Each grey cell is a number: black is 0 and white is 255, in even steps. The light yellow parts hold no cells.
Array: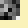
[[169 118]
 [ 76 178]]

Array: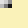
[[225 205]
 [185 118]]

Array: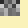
[[ 42 121]
 [204  91]]

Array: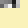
[[138 129]
 [100 180]]

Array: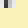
[[232  66]
 [236  58]]

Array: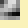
[[ 66 145]
 [125 190]]
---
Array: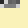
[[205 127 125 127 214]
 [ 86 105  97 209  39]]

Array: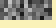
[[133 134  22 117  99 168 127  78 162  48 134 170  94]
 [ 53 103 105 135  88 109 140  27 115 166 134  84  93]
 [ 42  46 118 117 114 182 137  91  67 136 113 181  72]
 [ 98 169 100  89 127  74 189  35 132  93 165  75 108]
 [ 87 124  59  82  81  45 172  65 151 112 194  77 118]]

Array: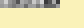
[[155 103 100  95 158 123 159 155 109 154 142 121 139 167 153]
 [ 59 168  85  59 211 161 200 135 154 169  84 129 149 207 163]]

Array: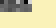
[[104  96 105 126  97  80  98 114]
 [110 101 104  86  90  88 104 100]
 [214   7 105 184  77  76 110  49]]

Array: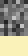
[[130 113  70 117 139  59 134]
 [126  83  77  46 114  58  93]
 [112 196  46  98 173  77 187]
 [114  93 108  74 125  35  88]
 [151  89 149 196 119 116  89]
 [135  69 160 128 108 136  74]
 [106 144 122 108 106 169 135]
 [161 112  88 136 106 128  79]
 [ 49  90 176  64 105  39  91]]

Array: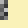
[[126  75]
 [ 45 127]
 [195  94]
 [ 56 110]
 [ 86 179]]

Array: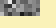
[[150 105  52  76  28 117 116  60 106 187]
 [ 81 140 124 118 157 163 111 150  97 138]
 [128 136 104 115 157 129 200  51  65 135]
 [116 136 148  96 101 148  55 231 143 121]]

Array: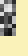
[[132  18  34 140]
 [146  23  47 119]
 [ 32 163 112 230]
 [194  42  87  46]
 [192  40  85  47]
 [ 56 110  79 215]
 [125 231 221  79]
 [108 223 205 105]
 [ 45 135  96 223]]
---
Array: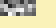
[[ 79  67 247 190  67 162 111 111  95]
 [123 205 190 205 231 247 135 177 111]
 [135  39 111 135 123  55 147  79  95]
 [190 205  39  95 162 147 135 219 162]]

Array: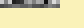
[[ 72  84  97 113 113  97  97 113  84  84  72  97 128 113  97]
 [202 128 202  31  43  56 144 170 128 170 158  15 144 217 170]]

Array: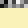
[[ 22  80 175 121 161 108 203]
 [148   9 190  66 245 161  95]]

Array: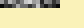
[[  9  53  37  81 170 109 109  53  97 198  69  23  69  37   9]
 [155  81 184 140  81 125 198 214 155 170  37 140 125  53  97]]

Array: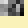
[[135 147 107  40 177  54]
 [147 135  54  80 162  24]
 [162 177  80  66  93  10]
 [205 221 120 120  40 107]]

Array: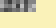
[[117  74  89 117 105 148  89 176 148]
 [161 105  62 132 105 148  74 132 132]
 [176 132 117 161  62 190  89 148 190]]

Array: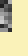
[[ 31 100  72]
 [ 43  84 160]
 [ 59  43 175]
 [132  84  59]
 [147 147  43]
 [160 147 116]
 [189 116 100]
 [204 160 116]]
